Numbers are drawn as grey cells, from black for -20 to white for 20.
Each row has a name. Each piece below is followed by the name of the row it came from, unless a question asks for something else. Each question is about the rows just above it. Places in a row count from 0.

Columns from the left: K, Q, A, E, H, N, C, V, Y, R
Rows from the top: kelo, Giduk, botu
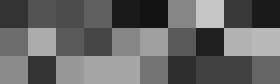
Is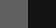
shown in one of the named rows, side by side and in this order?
no
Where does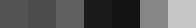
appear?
kelo
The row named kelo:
[-12  -7  -8  -5 -16 -17   1  11 -11 -16]

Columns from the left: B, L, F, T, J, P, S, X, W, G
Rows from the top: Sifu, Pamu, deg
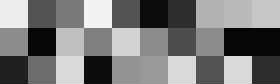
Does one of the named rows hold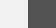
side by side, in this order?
yes
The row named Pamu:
[  2 -19  10   0  13   2  -8   2 -19 -19]
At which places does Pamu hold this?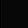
1 8 9
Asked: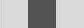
deg
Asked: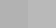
Sifu
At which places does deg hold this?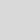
2 6 8
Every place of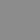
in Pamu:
0 5 7

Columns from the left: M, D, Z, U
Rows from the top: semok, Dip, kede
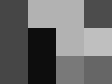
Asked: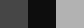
Dip
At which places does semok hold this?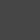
0
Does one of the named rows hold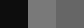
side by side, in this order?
yes
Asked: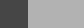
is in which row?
semok
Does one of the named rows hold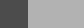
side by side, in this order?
no
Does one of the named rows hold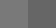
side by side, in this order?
yes

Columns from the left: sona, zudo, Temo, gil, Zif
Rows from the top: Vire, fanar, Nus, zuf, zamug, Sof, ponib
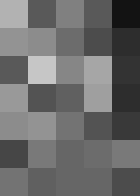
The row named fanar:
[  3   2  -3  -8 -13]
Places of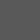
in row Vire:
1 3
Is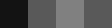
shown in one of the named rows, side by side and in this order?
no
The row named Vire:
[  8  -6   0  -6 -17]

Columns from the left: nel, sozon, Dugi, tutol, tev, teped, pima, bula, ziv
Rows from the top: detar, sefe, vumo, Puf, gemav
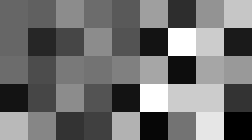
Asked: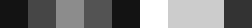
Puf
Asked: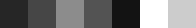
sefe

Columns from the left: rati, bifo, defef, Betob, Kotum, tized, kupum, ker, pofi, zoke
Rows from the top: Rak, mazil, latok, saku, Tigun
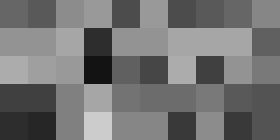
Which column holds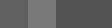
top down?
zoke
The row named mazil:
[  3   3   6 -13   3   3   6   6   6  -5]
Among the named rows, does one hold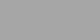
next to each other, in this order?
yes
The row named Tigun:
[-13 -14   0  12   1   1 -11   2 -11  -7]
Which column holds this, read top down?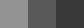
pofi
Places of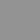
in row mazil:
0 1 4 5
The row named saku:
[-10 -10   0   6  -2  -3  -3  -1  -6  -7]

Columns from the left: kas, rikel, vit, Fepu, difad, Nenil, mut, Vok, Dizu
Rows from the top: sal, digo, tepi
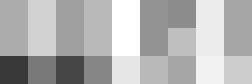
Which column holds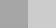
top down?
Dizu
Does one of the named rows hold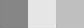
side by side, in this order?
no
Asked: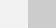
tepi
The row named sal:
[ 7 13  5  9 20  3  2 17  6]

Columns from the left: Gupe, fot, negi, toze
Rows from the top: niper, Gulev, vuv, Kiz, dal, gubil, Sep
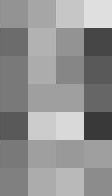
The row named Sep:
[0 7 9 2]
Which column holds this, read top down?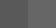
toze
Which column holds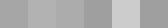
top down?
fot
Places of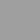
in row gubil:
1 3
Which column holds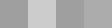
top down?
fot

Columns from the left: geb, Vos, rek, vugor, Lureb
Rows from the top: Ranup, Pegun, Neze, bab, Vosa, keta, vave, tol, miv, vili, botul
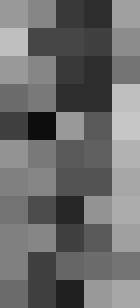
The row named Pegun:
[ 10  -9  -9 -10   2]
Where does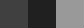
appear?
botul
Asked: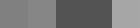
vave
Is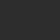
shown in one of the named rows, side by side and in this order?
yes
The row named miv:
[  0   1 -10  -6   5]

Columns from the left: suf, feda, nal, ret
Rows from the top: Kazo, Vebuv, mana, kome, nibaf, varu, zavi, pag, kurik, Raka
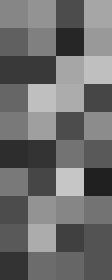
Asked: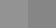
pag
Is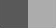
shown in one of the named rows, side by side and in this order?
yes
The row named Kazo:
[ 1  3 -8  6]
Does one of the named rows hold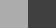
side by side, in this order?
yes
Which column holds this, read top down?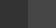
feda
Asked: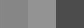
Kazo

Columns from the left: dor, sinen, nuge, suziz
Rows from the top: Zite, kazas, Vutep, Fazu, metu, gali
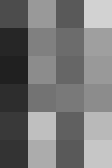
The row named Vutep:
[-15   2  -4   4]
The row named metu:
[-11  10  -5   9]
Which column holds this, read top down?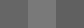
nuge
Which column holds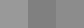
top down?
sinen
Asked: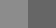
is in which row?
Vutep

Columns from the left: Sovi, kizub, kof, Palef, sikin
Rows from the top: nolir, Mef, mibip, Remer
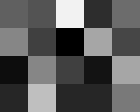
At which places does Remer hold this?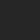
0 2 3
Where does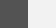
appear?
nolir
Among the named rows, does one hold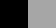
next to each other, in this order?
yes
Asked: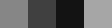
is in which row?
mibip
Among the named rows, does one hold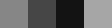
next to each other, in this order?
no

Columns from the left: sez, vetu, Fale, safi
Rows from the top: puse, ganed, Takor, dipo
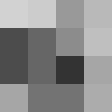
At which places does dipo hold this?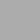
3
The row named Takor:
[ -8  -4 -12   6]
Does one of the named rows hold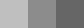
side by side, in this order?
no

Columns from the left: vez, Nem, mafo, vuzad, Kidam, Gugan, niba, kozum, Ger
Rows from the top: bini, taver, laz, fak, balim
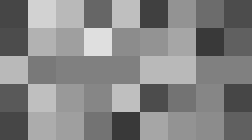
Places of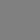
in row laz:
2 3 4 7 8
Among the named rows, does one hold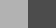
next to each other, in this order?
no
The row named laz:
[ 9 -1  0  0  0  9  9  0  0]
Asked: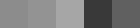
taver

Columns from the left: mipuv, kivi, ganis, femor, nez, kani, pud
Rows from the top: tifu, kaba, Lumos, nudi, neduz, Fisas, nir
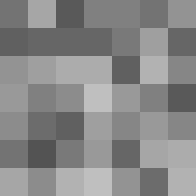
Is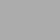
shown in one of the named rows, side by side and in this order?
yes
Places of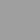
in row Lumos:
1
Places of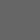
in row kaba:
1 2 3 6

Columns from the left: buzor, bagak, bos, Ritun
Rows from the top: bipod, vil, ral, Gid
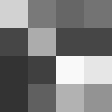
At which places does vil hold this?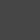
0 2 3
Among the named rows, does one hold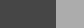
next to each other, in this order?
no
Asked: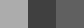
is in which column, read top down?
bagak
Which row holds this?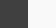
ral
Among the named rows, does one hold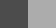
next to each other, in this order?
no

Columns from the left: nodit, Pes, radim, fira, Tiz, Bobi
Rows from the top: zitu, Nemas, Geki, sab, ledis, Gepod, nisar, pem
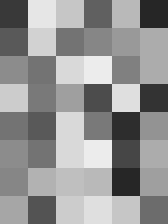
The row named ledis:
[ -2  -6  14  -1 -13   3]
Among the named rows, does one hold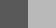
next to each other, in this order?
no
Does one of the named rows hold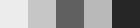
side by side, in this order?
no
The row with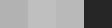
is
nisar

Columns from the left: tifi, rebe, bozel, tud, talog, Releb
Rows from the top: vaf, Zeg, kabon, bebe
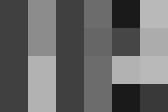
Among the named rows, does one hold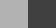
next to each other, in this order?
yes
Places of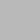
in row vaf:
5

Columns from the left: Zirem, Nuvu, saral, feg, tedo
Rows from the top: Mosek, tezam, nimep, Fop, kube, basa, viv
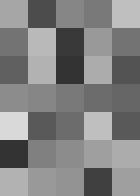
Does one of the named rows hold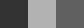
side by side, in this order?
no
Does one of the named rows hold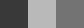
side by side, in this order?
no
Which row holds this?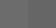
Fop
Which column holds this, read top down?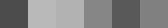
Nuvu
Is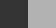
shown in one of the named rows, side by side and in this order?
no
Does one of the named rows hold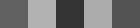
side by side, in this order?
yes

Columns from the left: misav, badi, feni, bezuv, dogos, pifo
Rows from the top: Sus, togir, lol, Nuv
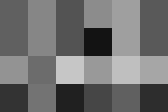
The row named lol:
[ 3 -3 11  4 10  6]
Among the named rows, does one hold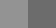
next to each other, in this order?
yes

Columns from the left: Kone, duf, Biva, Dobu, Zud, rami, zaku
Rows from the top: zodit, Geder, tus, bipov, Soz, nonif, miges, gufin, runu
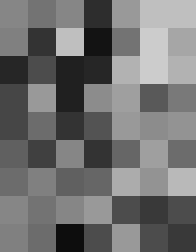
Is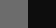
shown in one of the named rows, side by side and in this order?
yes
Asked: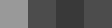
gufin
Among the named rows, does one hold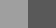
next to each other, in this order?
yes
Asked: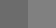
miges

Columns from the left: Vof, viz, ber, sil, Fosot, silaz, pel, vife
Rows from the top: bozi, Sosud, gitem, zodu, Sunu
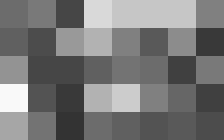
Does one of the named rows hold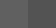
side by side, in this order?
yes
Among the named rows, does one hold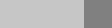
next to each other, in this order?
yes
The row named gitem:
[  3  -9  -9  -5  -2  -3 -10  -1]
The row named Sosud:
[ -5  -8   4   8   0  -6   2 -11]
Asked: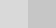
bozi
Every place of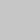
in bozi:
4 5 6

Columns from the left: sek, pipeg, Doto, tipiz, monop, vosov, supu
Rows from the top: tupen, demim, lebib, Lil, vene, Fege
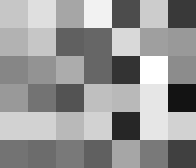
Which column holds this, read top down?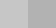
sek
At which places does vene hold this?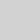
0 1 3 6
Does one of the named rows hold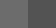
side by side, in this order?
no
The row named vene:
[ 13  13   9  13 -14  16  13]

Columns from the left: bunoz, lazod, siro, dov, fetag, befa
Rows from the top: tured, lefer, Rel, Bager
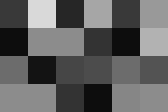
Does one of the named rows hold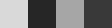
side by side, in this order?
yes
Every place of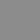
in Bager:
0 1 5
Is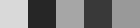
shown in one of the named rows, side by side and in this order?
yes
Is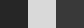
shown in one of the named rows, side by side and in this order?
no
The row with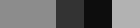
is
lefer
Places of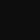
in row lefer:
0 4
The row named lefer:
[-18   2   2 -12 -18   8]

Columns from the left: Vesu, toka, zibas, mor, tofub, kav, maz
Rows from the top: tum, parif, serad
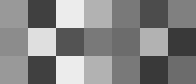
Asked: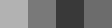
serad
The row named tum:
[  4 -10  17   8  -1  -8   0]
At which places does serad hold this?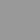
0
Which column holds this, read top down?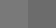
tofub

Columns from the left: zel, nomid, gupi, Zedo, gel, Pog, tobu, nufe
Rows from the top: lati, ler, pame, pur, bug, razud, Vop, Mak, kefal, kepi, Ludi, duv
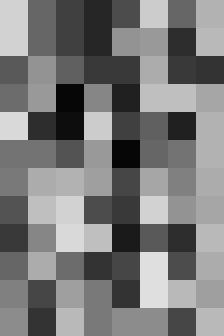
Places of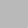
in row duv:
2 7
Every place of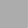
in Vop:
1 7
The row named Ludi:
[  0  -9   5  -1 -12  15   9   5]
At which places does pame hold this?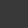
3 4 6
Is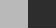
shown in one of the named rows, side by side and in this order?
no
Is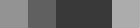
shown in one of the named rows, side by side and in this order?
yes
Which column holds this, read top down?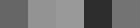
nomid

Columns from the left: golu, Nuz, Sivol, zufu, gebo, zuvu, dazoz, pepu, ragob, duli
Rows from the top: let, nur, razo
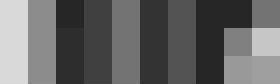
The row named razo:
[ 14   2 -13 -10  -2 -12  -7 -14   4   5]
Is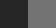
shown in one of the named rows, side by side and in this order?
yes
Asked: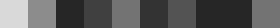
let
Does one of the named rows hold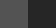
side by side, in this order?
yes
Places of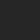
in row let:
2 7 8
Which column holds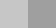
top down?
duli
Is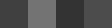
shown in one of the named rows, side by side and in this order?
no

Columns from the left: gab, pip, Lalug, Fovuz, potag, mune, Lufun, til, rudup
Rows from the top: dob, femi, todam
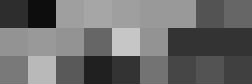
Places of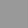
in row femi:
1
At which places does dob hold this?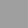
2 4
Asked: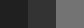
todam

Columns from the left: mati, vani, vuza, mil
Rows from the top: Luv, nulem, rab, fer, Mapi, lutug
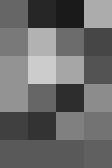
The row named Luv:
[ -4 -14 -16   7]
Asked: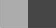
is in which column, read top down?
mil
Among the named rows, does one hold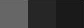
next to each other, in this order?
yes
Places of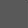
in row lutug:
0 1 2

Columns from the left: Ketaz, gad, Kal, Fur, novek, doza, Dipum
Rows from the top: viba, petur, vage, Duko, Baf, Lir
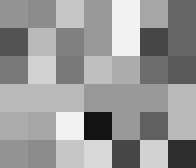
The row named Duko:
[9 9 9 4 4 4 9]
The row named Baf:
[  7   6  18 -17   4  -5   9]
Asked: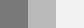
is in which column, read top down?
Kal
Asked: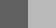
Baf
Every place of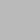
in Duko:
0 1 2 6
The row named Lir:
[  3   2  11  14  -9  13 -13]
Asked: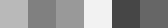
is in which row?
petur

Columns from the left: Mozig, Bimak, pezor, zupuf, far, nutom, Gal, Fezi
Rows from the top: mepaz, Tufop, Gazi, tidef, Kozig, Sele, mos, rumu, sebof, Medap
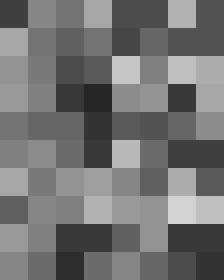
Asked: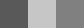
Gazi
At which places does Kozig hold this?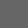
1 2 6
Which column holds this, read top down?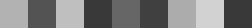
Gal
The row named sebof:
[  4   0 -11 -11  -5   3 -11 -11]
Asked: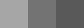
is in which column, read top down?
zupuf
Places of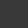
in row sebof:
2 3 6 7

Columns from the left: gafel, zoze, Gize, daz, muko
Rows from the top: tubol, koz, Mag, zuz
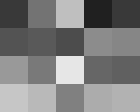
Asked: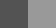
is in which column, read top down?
gafel
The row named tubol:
[-11  -2  10 -15 -11]
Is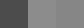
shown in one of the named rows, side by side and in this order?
yes
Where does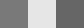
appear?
Mag

